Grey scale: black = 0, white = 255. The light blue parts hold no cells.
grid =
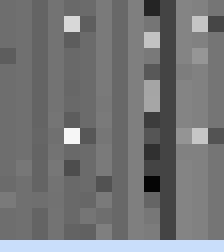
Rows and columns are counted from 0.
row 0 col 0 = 110
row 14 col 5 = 97
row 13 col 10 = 68
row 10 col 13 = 117
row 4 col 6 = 122
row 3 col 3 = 115
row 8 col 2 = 102
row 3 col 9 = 121
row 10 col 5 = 107
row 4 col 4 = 105
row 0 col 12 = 129
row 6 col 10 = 68
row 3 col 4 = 105
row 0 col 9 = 36
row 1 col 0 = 110
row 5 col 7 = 104
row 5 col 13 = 117
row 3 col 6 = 122
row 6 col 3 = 115
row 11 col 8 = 127
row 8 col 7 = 104
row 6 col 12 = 129
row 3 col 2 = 100
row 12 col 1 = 112
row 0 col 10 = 68
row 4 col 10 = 68
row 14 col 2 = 100
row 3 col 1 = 112
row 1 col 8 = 127
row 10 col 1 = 119
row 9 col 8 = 127
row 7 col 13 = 117
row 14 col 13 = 117
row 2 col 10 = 68
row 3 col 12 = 150
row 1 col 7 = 104
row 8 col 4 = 246
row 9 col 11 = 129
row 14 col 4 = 99
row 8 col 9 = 85

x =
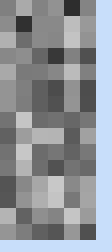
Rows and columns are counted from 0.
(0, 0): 128
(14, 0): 149
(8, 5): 161
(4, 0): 169
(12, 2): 175
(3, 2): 102
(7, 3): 113
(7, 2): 108
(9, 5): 120
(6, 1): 125
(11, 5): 163
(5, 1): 127
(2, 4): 195
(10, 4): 115
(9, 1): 199
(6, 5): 78
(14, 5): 80
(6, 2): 95
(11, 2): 167
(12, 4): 120
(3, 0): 136
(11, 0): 84
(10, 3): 82
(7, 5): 118
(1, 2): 137
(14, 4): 151
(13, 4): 197

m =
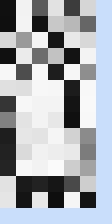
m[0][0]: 16
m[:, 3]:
[226, 200, 21, 194, 29, 246, 243, 231, 245, 237, 250, 22, 14]
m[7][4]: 16
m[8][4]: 210
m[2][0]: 215
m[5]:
[224, 222, 247, 246, 28, 248]
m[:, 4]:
[60, 184, 232, 19, 246, 28, 20, 16, 210, 233, 205, 73, 245]
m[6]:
[53, 247, 243, 243, 20, 249]
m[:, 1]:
[242, 243, 153, 235, 77, 222, 247, 227, 230, 218, 247, 26, 20]
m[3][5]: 243
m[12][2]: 231
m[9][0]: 34
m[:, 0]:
[16, 15, 215, 16, 247, 224, 53, 129, 30, 34, 36, 226, 229]
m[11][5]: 206
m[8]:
[30, 230, 227, 245, 210, 139]
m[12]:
[229, 20, 231, 14, 245, 20]
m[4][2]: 247

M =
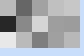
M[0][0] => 186
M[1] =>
[39, 137, 213, 158, 156]
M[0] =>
[186, 102, 162, 192, 199]

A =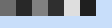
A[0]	108
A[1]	40
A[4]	222
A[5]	31

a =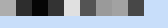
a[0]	173
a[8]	71
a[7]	162
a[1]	45

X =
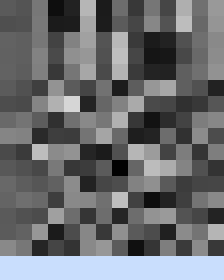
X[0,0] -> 89
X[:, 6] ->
[27, 28, 84, 81, 74, 114, 101, 120, 164, 27, 92, 70, 112, 108, 56, 151]
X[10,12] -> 80
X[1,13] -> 149
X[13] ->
[90, 80, 76, 159, 109, 52, 108, 38, 108, 148, 154, 82, 71, 35]
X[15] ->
[136, 119, 38, 68, 51, 137, 151, 92, 17, 52, 126, 58, 139, 57]
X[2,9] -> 27
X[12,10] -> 33
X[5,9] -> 150
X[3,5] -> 150
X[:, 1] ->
[84, 81, 95, 94, 93, 80, 73, 116, 129, 58, 81, 93, 110, 80, 98, 119]
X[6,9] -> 74
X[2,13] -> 137
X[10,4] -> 54
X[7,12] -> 124
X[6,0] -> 77
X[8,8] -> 31
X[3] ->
[97, 94, 129, 73, 144, 150, 81, 191, 71, 22, 24, 72, 105, 141]
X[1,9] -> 135
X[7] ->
[106, 116, 93, 48, 113, 137, 120, 177, 54, 18, 44, 67, 124, 135]
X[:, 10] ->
[70, 83, 34, 24, 33, 167, 70, 44, 109, 67, 172, 89, 33, 154, 32, 126]
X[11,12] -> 69
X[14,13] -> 180
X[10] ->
[88, 81, 72, 121, 54, 60, 92, 3, 102, 188, 172, 132, 80, 51]
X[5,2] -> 64
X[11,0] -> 104
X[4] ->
[98, 93, 128, 57, 117, 166, 74, 179, 58, 35, 33, 94, 113, 146]

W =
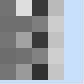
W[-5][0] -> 114
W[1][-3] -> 112
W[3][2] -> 129
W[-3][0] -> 117
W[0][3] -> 186
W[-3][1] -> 162
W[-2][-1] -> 207

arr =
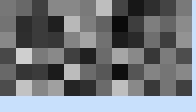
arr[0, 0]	118
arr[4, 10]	116
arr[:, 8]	[23, 63, 41, 137, 84, 137]
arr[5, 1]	193
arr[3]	[72, 206, 122, 138, 64, 33, 108, 166, 137, 55, 124, 77]
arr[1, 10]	102
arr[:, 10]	[68, 102, 63, 124, 116, 117]
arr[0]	[118, 103, 65, 136, 135, 122, 190, 68, 23, 45, 68, 121]
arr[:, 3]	[136, 30, 54, 138, 27, 160]
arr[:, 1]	[103, 44, 46, 206, 53, 193]
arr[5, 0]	75
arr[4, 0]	104
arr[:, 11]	[121, 140, 147, 77, 135, 65]
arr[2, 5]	164
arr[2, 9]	112
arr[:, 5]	[122, 126, 164, 33, 107, 47]
